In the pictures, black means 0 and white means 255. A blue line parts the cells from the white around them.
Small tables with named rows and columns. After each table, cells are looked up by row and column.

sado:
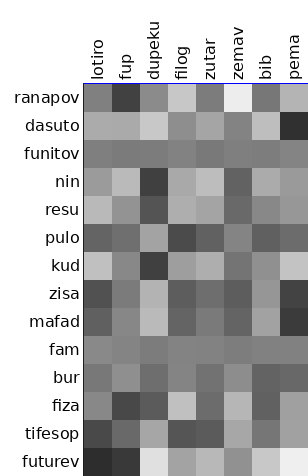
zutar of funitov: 121
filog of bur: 132
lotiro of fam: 137
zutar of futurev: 184
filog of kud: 158
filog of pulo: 75
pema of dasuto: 48
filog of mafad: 100
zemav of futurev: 145
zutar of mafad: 122
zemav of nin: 98
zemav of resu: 105

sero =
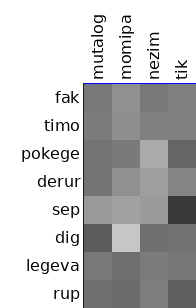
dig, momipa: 198
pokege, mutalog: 115
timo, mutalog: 123
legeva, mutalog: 120
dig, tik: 114
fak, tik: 128
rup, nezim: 126
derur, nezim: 159
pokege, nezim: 170
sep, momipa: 161
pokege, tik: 101
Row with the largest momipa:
dig

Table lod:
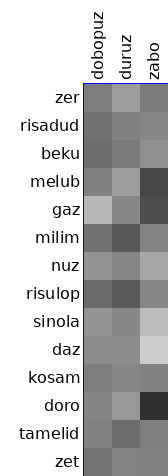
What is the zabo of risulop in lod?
135
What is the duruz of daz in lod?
141
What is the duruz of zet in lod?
132
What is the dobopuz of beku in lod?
110
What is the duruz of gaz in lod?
135
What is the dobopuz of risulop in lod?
107
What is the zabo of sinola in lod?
187

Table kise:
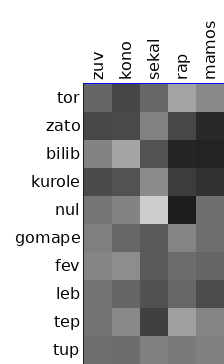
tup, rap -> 122
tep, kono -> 136
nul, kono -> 131
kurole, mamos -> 50
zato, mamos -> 41
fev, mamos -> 101
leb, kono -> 102
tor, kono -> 70
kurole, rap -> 60
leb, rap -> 103
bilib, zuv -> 131
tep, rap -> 159
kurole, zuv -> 74

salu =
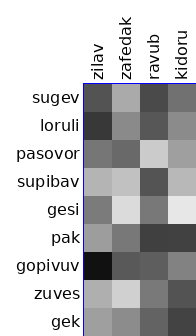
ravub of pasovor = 203
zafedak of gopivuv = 89
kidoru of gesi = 231
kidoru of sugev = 113
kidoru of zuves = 83
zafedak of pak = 120
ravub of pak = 64
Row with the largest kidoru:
gesi

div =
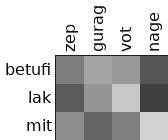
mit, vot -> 127
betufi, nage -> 85
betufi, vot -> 153
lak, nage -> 63
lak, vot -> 199
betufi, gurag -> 164
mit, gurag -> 101
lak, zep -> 90
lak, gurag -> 149
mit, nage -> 210
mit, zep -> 140
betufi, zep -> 125
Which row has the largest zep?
mit

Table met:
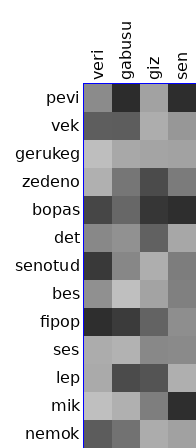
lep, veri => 170
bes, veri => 144
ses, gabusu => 178
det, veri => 136
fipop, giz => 99
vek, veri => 94
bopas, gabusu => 103
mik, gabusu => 176
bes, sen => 128
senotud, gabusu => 135
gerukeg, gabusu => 168
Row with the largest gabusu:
bes

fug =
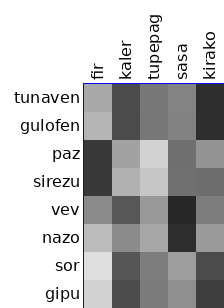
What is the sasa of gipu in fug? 143
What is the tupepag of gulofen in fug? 119
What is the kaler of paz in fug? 162
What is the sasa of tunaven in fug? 131
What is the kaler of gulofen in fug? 75
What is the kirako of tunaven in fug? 46
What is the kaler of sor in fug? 86
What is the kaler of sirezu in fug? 177
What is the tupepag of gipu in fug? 123
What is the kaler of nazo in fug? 139
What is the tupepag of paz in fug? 210
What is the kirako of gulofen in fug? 46
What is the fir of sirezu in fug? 57
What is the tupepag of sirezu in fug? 198

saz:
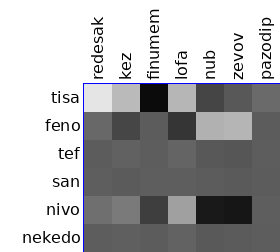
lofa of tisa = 182
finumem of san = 94
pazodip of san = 92
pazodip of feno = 92
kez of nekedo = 95
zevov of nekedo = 91
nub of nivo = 25
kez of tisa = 186
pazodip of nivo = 94
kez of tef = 97

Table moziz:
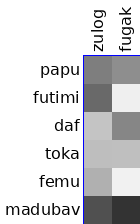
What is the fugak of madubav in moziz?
51
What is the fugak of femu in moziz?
241
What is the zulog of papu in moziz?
126
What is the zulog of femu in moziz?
176
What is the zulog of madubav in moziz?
80
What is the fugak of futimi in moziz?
239
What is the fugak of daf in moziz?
134
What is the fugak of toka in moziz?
191
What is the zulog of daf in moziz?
196
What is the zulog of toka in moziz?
190

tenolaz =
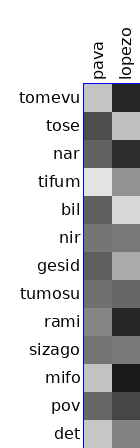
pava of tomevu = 197
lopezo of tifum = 146
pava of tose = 78
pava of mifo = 194
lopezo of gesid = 170
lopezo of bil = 215
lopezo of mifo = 25
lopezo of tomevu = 39
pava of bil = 95
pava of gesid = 94
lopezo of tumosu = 103
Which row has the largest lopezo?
bil

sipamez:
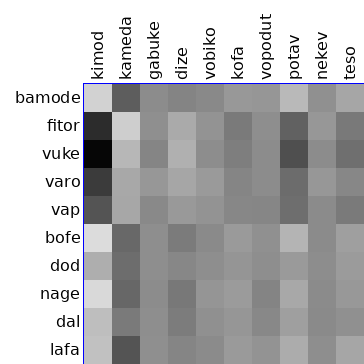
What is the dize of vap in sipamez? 153
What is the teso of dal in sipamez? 144
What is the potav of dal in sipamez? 159
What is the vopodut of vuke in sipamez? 140
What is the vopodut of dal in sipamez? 136
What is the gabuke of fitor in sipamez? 143
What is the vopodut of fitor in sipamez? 142
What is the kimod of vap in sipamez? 84
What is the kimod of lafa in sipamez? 193
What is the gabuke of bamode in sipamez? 140
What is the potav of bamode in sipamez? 185
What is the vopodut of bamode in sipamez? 150
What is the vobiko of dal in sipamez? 144
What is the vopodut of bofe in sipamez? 144
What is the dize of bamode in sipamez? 132
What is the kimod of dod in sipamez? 174
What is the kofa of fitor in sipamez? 122
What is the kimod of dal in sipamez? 190
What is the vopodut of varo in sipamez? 140
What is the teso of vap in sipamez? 122
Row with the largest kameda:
fitor

